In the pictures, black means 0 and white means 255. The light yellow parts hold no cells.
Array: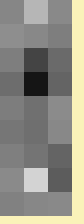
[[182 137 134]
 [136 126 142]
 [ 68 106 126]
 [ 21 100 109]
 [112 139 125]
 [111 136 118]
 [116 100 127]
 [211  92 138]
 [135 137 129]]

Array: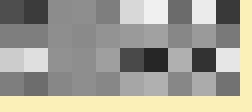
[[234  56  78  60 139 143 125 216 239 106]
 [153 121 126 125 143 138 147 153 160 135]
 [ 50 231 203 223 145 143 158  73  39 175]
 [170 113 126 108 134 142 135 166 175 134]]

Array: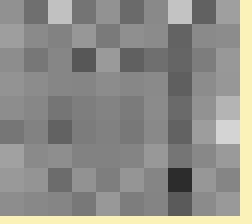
[[ 97 159 145 111 193 116 146 106 137 195]
 [138 140 158 138 130 151 122 143 139  99]
 [125 152 141 119 134  87 154  96 111 101]
 [140 151 147 140 134 133 140 135 138  95]
 [146 180 141 135 117 126 131 123 139 106]
 [157 212 118 130  98 124 129 120 137  98]
 [136 154 161 138 142 130 130 132 152 117]
 [151 133 153 148 108 146 126 149 133  44]
 [139 153 141 136 133 120 152 125 132  90]]

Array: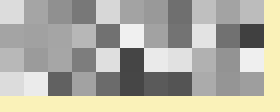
[[163 188 220 165 144 120 215 163 153 111 191]
 [113  64 164 161 165 183 113 240 162 115 227]
 [147 239 184 155 166 125 223  69 234 225 177]
 [149 158 220 235  97 162 107  70  90  84 171]]

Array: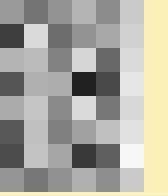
[[140 201 153 117 146 180]
 [169 209  61 219 109 148]
 [105 217 181 187 130 213]
 [ 74 231  85 175 174  34]
 [119 216 171 197 137 217]
 [192 226  87 192 129 162]
 [ 95 246  75 195 166  58]
 [142 202 150 119 145 176]]

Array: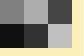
[[174  69 128]
 [ 49 193  17]]

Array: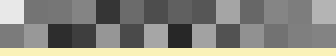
[[125 180 232 116 118 132  53 107  77  96  86 165 103 133]
 [127 131 123 152  45  62 150  74 166  39 162  82 145 114]]

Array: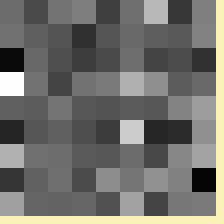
[[ 55 127 108  74 115 126  63 111 184]
 [ 89 130 113  95  84  48  85 105  94]
 [ 76  49  10 104  79  61  74 110  68]
 [ 92 105 254 114  68 114 122 176 143]
 [131 157  96  92 116  87  83  91  87]
 [ 43 144  37  86  96  78  60 204  38]
 [135 163 177 112 109  90  87 108  72]
 [129   5  53  97 111  75 141 117 145]
 [119 122 160 101  99 102  81 162  68]]

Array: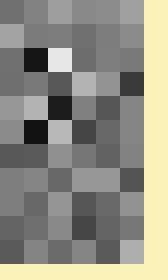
[[140 159 113 129 158 137]
 [125 138 163 122 124 112]
 [126 121 113  22 231 108]
 [148  58 110 121  88 179]
 [ 86 134 150 179  29 128]
 [103 133 139  18 184  68]
 [ 98 129  87  90 144 117]
 [150  84 126 133 104 151]
 [105 145 127 104 149  86]
 [100 120 100 110 136  71]
 [ 90 173  89 132 107 133]]
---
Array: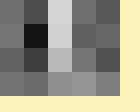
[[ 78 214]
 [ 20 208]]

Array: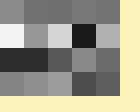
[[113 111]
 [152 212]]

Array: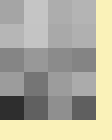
[[197 173]
 [196 169]]

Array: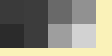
[[ 60 105]
 [ 60 158]]

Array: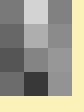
[[211 129]
 [174 139]]

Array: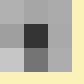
[[166 171]
 [ 52 169]]

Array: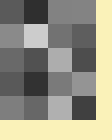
[[ 47 130]
 [204 114]]
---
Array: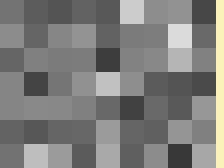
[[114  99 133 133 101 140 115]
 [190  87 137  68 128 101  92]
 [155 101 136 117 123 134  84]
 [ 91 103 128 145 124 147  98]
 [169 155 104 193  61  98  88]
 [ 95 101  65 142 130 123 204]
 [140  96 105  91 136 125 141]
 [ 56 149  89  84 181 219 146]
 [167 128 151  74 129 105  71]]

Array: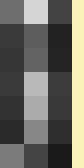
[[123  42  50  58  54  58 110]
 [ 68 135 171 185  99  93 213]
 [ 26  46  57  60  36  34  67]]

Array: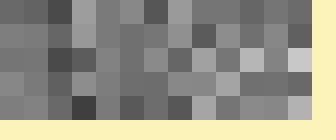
[[127 134 117 127 106]
 [129 122 118 123  99]
 [106  96  75 102  74]
 [ 63 141  92 153 158]
 [121 125 130 122 121]
 [ 89 110 112 111 136]
 [109 108 137 118  85]
 [ 87 136 102 145 154]
 [166 135 160  90 116]
 [117 164 118 141 116]
 [138 112 181 112 102]
 [134 114 132 135 117]
 [179 105 199  95 107]]

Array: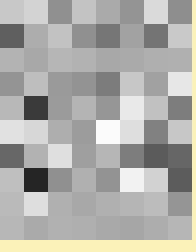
[[183 186 191 103 225 184 148 179  95 200]
 [170 222  37 178 215  58 190 168 173 211]
 [177 176 144 223 174 155 154 182 194 144]
 [175 168 176 159 156 180 147 178 144 195]
 [169 176 147 182 251 150 124 168 118 170]
 [166 181 242 125 222 233 199 170 162 148]
 [173 188 210  91 129 193 161 175 116 218]
 [182 149  92 102 199 125 231 176 201 142]]

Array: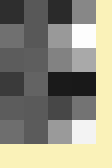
[[110  92  58  92 112  46]
 [ 91  90  99  94  88  88]
 [154  71  26 130 153  42]
 [243 115  25 169 253 135]]

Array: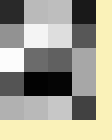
[[177  84 252 146  41]
 [185   2 107 244 186]
 [199   5  96 222 190]
 [ 65 167 167  87  25]]

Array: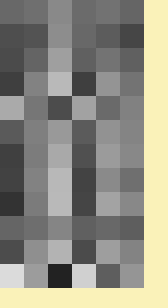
[[219  76 101  51  66  64  90 170  63  75  78 104]
 [156 143 110 123 130 124 127 118 130 100  83 111]
 [ 34 179 133 185 184 169 153  76 185 159 141 137]
 [208  75  96  69  67  80  91 162  63  96 104 107]
 [ 94 158 104 163 138 155 146 106 148 115  92 114]
 [149 131  94 136 111 136 132 129 115  96  70 101]]
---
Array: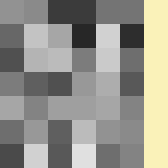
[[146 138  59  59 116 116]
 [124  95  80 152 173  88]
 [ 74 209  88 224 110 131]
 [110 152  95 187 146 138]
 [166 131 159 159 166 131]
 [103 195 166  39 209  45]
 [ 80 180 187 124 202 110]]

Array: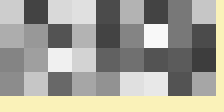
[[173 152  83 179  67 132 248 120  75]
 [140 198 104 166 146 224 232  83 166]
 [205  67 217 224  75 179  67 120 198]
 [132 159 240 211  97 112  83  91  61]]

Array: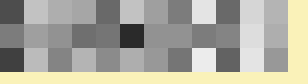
[[ 64 187 132 180 139 174 152 117 236  98 228 152]
 [124 159 146 111 117  42 146 146 124 132 221 174]
 [ 77 194 174 166 105 194 159 124 228 105 214 180]]

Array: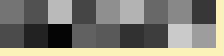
[[ 75  34   5  97  89  49  61 202 157]
 [116  81 186  69 143 179 104 136  55]]

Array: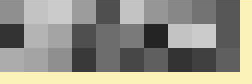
[[172 164 143  57 109  71  95  51  64  95]
 [ 51 180 164  79 109 122  36 195 203  87]
 [143 195 203 156  79 195 150 135 115  87]]

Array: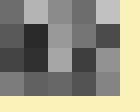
[[124  97 103  83 132]
 [109 180 139 109 193]
 [ 89  42 153 117  75]
 [ 68  48 166  62 146]]
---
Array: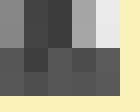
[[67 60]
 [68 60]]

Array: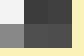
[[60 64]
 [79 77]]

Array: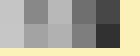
[[136 184]
 [163 177]]

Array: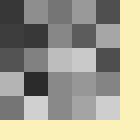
[[142 117]
 [ 56 135]]

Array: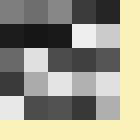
[[110 135]
 [ 22  25]]

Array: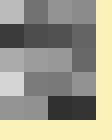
[[114 147]
 [ 77  81]]

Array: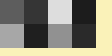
[[ 53 221]
 [ 31 145]]

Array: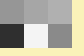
[[166 176]
 [244 138]]
